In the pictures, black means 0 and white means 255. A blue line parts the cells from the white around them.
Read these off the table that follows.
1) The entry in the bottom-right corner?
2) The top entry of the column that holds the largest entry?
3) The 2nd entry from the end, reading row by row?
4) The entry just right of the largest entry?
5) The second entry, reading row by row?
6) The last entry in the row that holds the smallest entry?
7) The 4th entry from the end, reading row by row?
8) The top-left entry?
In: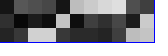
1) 196
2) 223
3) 189
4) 79
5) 87
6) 203
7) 36
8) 21

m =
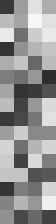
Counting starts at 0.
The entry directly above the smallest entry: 188
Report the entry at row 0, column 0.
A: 58
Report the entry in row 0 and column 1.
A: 157
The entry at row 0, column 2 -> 224
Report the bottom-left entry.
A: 145
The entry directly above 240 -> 212
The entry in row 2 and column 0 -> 232
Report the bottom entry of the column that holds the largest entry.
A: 104
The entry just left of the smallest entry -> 151
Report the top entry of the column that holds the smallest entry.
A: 173
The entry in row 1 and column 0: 188
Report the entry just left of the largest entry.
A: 165
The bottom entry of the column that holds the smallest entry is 66
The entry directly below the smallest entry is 81
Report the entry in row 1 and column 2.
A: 246
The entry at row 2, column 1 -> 112

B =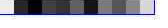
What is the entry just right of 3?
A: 64
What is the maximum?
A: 236
